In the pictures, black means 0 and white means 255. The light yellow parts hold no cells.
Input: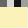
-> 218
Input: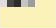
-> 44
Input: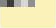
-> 173
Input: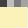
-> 190
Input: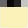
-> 10
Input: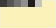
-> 143
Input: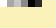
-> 138
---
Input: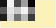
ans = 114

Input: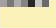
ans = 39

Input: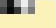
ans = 52

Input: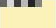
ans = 185

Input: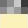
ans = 184

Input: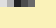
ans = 35
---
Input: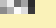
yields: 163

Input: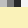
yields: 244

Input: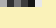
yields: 61

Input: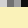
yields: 15

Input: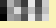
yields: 57

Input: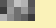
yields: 179
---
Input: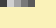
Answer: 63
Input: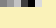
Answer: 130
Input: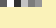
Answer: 94
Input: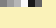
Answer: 128
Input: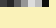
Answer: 63
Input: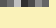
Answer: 87
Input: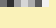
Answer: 115
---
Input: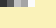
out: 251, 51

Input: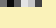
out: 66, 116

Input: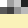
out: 34, 88

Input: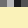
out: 83, 110

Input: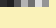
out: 149, 46

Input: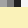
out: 245, 163

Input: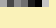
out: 196, 169

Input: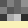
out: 144, 57

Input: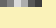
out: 61, 102
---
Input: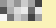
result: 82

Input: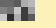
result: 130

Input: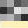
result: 45

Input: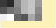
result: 85

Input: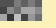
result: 68

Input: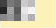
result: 38

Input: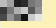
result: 58
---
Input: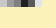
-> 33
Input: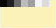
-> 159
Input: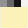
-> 103
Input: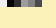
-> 156
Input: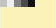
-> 130
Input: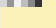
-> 190
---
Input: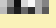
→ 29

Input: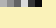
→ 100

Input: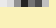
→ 146

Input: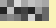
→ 120

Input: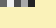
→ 77

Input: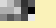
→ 119

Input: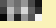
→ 32
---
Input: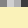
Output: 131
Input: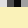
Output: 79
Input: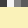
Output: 92
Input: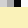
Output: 169
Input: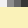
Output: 101
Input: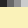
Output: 104
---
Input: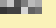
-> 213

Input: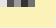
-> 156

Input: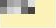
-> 222

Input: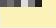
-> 222

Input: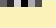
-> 1

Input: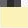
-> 44

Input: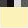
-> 16
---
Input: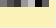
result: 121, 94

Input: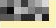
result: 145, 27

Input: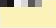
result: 47, 161

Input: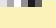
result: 228, 99

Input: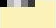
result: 2, 57

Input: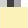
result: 209, 253

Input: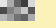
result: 229, 171

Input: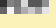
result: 49, 228
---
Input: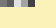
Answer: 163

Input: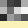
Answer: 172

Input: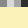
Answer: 45

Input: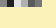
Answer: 177

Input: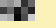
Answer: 50

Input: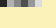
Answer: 79
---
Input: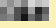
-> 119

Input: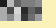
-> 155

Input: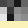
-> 140

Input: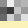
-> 223

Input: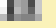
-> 169

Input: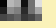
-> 99

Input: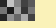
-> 66
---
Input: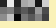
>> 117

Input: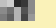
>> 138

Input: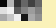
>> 223

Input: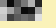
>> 208

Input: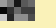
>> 7

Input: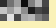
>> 196

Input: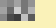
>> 162
